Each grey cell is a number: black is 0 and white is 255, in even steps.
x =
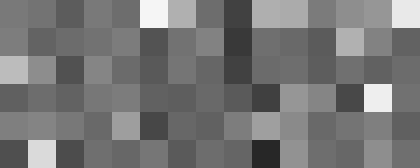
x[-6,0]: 121
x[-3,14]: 113
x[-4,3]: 133
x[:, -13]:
[92, 108, 81, 98, 120, 76]
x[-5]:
[125, 99, 108, 114, 124, 83, 114, 130, 57, 111, 105, 91, 177, 130, 98]
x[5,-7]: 101
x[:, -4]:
[123, 91, 93, 133, 105, 110]
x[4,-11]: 158
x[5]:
[79, 218, 76, 111, 103, 118, 90, 109, 101, 39, 146, 110, 103, 142, 111]
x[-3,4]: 124
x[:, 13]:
[150, 130, 97, 238, 127, 142]
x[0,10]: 171
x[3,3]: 119
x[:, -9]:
[176, 114, 117, 94, 103, 90]
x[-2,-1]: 96
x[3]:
[96, 109, 98, 119, 124, 97, 94, 105, 90, 64, 150, 133, 72, 238, 113]
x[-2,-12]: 105
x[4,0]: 127
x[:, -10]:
[245, 83, 89, 97, 71, 118]
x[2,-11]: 107
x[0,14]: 233

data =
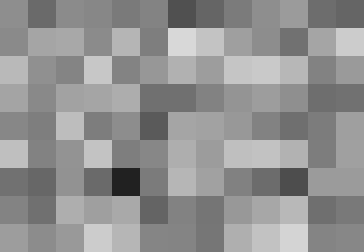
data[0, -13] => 142
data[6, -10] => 106
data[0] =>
[142, 106, 139, 135, 122, 131, 80, 101, 123, 142, 155, 109, 101]
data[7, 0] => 131
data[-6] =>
[164, 137, 162, 165, 173, 112, 112, 130, 148, 157, 143, 110, 113]
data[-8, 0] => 138
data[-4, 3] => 195
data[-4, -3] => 178
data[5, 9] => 194
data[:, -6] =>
[101, 195, 157, 130, 162, 156, 161, 117, 118]
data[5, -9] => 126
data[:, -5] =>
[123, 159, 197, 148, 152, 191, 129, 152, 175]
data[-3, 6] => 182
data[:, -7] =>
[80, 216, 177, 112, 165, 174, 182, 130, 132]
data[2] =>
[185, 144, 132, 199, 131, 151, 177, 157, 197, 201, 183, 130, 154]
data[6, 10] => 77
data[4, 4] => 141
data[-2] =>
[131, 112, 174, 159, 169, 100, 130, 117, 152, 167, 184, 111, 121]
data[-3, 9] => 108
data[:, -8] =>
[131, 126, 151, 112, 90, 135, 123, 100, 133]
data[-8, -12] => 165
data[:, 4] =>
[122, 181, 131, 173, 141, 126, 33, 169, 182]

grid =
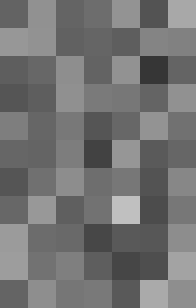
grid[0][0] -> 99
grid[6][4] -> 119
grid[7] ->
[103, 152, 95, 114, 192, 76, 119]
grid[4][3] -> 85
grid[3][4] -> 119
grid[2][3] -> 99
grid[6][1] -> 112
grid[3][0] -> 85
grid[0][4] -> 147
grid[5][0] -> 102
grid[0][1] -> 145
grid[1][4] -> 94
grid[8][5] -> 87
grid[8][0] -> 155
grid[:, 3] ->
[109, 101, 99, 122, 85, 66, 110, 114, 71, 94, 121]
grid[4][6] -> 113
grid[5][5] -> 90
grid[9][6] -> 163
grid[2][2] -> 142
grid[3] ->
[85, 94, 144, 122, 119, 100, 145]
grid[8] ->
[155, 108, 105, 71, 89, 87, 141]
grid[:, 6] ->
[168, 129, 100, 145, 113, 102, 135, 119, 141, 163, 142]

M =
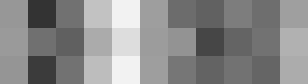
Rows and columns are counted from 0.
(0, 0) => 151
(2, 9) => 101
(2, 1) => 59
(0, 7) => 97
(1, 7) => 70
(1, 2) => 96
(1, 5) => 156
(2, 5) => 158
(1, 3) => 171
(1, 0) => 154
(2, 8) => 114

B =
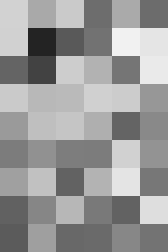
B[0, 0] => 210
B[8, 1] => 159
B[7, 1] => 134
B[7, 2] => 183
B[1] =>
[209, 35, 89, 114, 241, 229]
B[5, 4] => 209
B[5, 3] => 124
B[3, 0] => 202
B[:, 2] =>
[202, 89, 205, 186, 197, 125, 98, 183, 104]
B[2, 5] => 234
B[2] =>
[100, 66, 205, 178, 117, 234]
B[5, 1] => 145
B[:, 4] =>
[170, 241, 117, 204, 100, 209, 228, 98, 135]
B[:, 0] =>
[210, 209, 100, 202, 154, 124, 160, 97, 91]
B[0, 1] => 169

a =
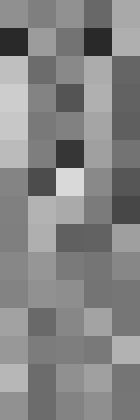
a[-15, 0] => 144
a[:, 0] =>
[144, 41, 191, 205, 199, 187, 132, 128, 127, 135, 131, 162, 152, 183, 145]
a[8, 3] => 98
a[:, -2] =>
[104, 41, 172, 176, 165, 160, 137, 123, 98, 117, 116, 163, 121, 160, 143]
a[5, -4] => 126
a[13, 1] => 108
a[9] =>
[135, 150, 122, 117, 135]
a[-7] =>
[127, 175, 96, 98, 159]
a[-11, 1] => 121
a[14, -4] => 108
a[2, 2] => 137
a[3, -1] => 98
